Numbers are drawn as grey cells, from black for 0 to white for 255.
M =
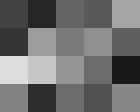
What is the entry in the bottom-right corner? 136
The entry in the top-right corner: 165
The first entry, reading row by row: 67
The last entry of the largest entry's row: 24
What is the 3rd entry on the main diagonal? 150
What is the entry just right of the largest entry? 199

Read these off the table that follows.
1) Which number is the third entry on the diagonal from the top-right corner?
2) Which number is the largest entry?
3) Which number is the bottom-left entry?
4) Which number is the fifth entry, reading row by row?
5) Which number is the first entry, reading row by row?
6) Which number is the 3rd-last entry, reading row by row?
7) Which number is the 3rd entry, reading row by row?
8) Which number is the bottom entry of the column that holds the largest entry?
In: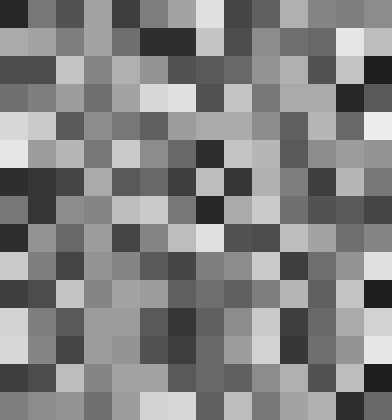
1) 82
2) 237
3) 126
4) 62
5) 38
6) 176
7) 82
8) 104

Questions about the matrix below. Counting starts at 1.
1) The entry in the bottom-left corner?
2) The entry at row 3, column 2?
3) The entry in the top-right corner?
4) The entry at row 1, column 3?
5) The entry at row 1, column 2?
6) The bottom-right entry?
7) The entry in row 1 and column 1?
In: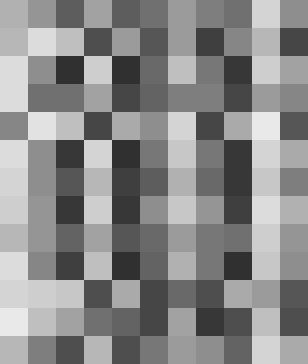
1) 183
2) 142
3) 142
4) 93
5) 149
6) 170
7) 177

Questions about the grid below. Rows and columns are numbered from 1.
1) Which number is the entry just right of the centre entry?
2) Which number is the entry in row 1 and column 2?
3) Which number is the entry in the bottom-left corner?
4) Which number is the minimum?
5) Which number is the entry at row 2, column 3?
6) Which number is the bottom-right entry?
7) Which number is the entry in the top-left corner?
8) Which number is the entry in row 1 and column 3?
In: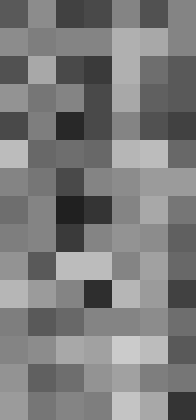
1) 132
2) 140
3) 155
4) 32
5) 132
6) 52
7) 89
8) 65

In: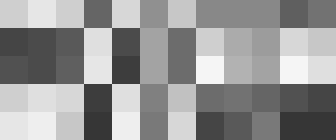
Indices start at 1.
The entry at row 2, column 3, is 89
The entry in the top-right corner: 114
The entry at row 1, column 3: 207
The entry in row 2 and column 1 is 69
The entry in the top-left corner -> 207
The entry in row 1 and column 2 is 230
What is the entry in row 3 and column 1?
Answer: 81
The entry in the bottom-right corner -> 54
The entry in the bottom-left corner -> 230
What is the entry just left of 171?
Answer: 207
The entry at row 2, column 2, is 75

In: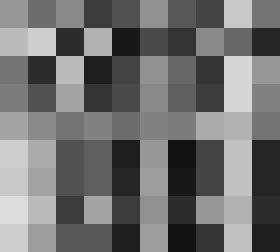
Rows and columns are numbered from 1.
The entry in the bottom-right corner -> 30
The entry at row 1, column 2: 109
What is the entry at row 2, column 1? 186
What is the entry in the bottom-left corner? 206
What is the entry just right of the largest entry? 186
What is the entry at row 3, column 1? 116
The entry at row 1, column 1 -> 151
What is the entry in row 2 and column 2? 206
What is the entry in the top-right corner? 116
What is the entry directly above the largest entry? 199
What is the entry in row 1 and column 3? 137
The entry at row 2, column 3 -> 44
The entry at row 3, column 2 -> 44

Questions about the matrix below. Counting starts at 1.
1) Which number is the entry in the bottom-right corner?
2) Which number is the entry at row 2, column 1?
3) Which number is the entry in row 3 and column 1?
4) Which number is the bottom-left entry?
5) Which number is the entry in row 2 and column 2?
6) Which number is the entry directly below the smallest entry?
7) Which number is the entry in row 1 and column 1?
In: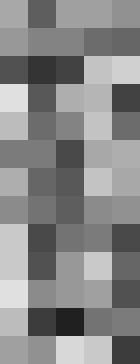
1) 60
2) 152
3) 81
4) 160
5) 131
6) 216
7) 168

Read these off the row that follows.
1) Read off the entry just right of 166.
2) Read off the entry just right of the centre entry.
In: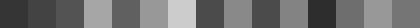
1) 96
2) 137
